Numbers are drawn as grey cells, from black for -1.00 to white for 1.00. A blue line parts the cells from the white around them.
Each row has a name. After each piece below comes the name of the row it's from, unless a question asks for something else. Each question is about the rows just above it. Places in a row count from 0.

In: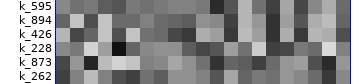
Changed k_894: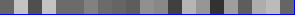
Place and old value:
17, [-0.33]
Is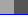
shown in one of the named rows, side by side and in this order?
no
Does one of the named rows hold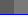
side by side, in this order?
no
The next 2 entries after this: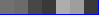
[0.47 0.24]
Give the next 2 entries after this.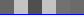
[-0.44 -0.55]

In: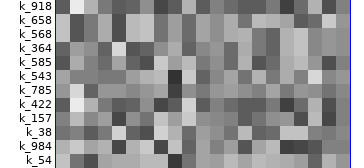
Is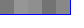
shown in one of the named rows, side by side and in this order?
yes
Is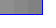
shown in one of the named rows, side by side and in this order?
yes
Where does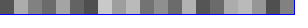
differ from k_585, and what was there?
10, [-0.05]
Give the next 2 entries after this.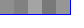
[ 0.12 -0.10]
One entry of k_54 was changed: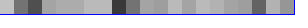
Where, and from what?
16, [0.35]

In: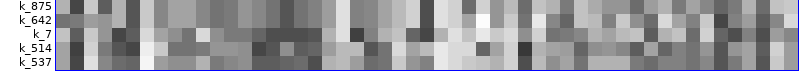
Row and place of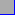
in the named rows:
k_875, 38
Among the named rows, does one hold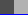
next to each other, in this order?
yes
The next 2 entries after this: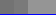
[ 0.12 -0.45]
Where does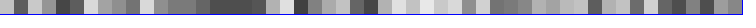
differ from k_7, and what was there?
23, [0.40]
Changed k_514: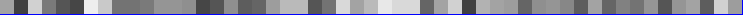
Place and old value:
33, [-0.56]

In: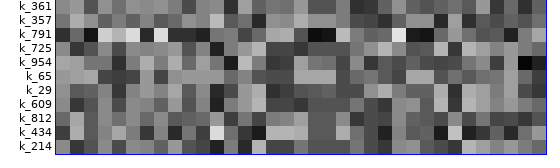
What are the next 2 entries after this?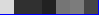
[-0.18  0.30]
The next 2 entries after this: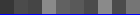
[-0.46 -0.41]

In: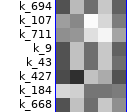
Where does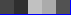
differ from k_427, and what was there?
0, [-0.41]
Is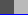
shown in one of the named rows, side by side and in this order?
yes

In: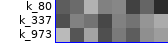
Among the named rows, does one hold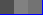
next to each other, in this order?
yes
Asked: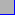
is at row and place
k_80, 2
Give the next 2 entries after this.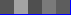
[0.12 0.23]
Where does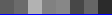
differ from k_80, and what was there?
5, [-0.49]
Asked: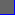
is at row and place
k_80, 6
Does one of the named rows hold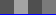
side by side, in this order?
yes
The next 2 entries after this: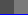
[-0.27  0.12]

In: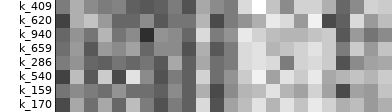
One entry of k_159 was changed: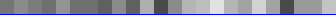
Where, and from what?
21, [0.27]
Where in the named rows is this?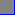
k_409, 4

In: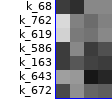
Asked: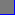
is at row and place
k_619, 1
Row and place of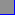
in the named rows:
k_672, 1
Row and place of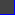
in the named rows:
k_163, 2

